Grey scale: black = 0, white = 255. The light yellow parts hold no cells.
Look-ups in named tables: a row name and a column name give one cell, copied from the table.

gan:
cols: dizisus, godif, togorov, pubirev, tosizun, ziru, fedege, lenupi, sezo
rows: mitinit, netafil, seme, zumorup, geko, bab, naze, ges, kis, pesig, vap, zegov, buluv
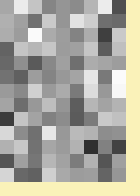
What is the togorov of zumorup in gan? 182
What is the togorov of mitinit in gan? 196
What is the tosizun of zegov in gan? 162
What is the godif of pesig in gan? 140
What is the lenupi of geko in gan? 165
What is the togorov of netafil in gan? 113
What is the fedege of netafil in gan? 205
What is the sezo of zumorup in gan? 191
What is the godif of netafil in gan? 160
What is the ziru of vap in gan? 178
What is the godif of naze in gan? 137
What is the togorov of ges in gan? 152
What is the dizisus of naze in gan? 154
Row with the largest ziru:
netafil

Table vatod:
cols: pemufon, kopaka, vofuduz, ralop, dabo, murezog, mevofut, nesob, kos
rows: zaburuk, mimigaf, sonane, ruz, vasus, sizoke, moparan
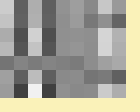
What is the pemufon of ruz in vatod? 184
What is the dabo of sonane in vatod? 144
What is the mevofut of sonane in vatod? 143
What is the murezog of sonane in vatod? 145
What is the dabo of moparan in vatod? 144
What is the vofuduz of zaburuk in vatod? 174
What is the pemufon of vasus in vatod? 116
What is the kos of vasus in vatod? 169
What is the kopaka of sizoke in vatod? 95
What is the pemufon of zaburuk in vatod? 204
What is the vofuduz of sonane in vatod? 209
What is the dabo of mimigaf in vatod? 143
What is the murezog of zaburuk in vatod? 158
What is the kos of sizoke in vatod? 96
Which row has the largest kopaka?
vasus

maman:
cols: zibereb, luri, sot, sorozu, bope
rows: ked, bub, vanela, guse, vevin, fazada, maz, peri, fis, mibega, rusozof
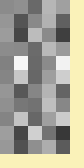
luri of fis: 195
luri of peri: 119
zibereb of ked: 139
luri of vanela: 70
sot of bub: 137
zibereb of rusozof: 152
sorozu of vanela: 138
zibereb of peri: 144
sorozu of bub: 178
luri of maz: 88
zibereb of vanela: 156
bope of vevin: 242
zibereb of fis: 132
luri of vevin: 247
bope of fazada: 206
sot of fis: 103
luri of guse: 138
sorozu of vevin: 139

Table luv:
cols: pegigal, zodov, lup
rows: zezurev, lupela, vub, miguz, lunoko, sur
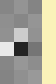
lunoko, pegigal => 134
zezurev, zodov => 148
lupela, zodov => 135
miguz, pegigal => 233
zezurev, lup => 132
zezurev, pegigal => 134
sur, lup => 153
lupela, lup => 149
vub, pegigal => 145
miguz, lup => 117
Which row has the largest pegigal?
miguz

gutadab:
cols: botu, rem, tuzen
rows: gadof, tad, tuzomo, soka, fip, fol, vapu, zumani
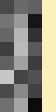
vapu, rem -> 137
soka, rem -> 186
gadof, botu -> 73
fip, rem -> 161
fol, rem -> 68
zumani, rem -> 165
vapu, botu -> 74
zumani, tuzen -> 12
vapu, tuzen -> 65
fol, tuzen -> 81
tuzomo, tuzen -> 50
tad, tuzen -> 23
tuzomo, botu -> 101
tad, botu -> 116

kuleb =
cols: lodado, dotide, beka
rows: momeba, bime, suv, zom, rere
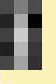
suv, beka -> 67
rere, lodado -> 71
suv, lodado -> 65
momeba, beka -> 75
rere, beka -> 49
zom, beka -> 55
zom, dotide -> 182
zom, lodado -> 32
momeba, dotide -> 125
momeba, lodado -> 73
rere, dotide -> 163

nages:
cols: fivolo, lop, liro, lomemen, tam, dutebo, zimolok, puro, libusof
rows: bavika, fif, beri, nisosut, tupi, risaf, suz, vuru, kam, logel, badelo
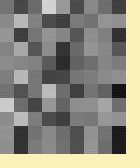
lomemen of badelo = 138
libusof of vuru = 109
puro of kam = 151
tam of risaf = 70
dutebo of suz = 64
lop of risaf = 183
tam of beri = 133
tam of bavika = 152
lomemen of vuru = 151
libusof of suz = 20
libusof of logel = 28
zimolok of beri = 142
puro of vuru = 165
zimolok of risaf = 125
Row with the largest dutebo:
vuru

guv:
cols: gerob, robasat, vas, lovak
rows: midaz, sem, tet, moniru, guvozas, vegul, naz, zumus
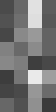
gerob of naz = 68
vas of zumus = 144
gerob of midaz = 75
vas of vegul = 234
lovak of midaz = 93
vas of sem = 222
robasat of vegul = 118
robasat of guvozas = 126
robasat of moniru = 105
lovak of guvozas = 72
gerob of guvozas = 136
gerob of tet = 71
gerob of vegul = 61

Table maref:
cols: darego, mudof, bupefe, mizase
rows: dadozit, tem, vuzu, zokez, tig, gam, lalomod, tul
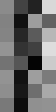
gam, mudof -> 18
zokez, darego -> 148
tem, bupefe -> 157
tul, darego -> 121
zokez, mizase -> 221
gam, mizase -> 123
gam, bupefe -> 158
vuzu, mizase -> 183
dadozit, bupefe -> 34
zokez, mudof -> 51
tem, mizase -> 97
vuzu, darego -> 132
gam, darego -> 147
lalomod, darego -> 142
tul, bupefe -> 144
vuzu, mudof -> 38
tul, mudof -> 13
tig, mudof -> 86
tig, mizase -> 203
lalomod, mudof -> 24

